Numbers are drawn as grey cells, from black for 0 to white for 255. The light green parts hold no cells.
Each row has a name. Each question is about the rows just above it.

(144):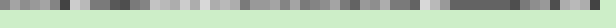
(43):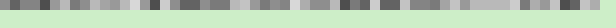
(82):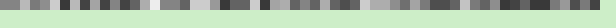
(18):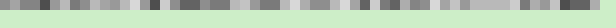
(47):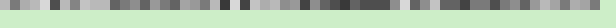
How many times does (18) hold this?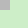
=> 10
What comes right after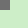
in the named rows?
[164]
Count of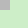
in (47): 8
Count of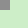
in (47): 6
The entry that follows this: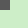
[78]

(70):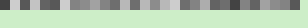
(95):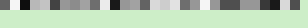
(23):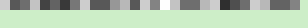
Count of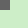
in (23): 3
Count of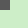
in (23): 4
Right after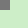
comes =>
[205]
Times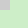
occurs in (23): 5
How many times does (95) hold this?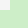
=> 2
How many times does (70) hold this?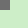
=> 4

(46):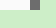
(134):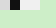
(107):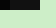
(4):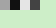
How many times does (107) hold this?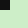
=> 3
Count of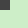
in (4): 1
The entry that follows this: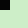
[17]
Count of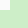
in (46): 3

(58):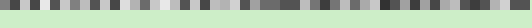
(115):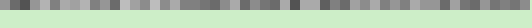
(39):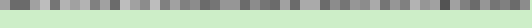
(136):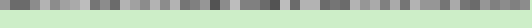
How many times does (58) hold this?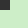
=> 1
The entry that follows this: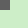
[128]

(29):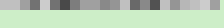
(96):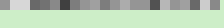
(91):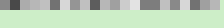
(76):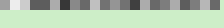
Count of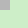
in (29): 1
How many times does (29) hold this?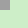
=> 4
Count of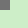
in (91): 2

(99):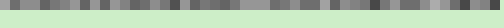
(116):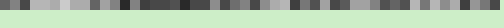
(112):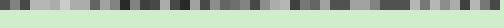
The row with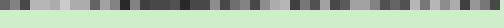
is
(116)
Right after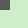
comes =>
[162]

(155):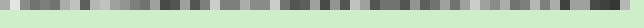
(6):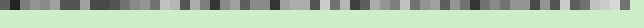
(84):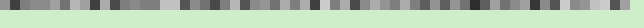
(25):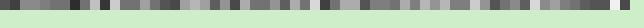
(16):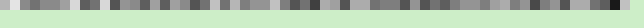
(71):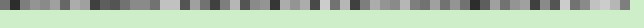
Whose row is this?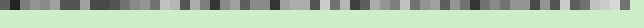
(6)
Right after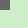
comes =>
[172]

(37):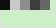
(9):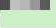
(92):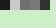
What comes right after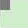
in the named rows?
[49]
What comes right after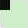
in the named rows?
[201]

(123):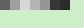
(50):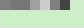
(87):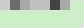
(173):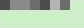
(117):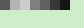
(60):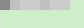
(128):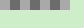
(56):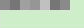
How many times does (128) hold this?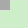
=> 4
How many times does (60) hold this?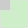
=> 4

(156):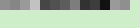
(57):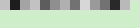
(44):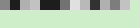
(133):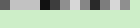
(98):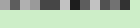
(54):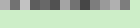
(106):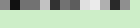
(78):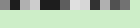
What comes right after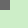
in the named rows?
[81]
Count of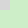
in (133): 2
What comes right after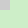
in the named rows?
[29]

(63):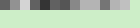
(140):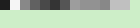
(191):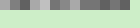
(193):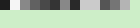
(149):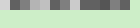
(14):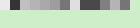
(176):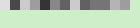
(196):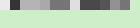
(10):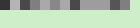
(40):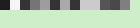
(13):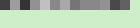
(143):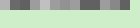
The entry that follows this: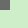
[97]
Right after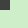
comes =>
[157]

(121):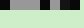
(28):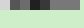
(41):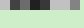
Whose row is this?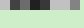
(41)
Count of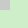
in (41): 0
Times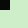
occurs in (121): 3
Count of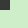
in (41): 1
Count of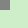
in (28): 0
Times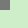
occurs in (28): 3

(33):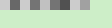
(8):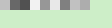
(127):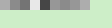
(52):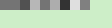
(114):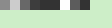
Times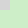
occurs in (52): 0
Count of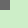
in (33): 1
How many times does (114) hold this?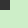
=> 3

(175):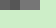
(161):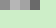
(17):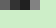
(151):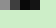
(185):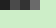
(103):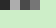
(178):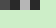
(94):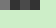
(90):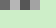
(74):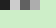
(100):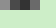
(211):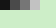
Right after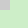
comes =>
[97]
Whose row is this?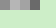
(161)
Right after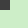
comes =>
[8]

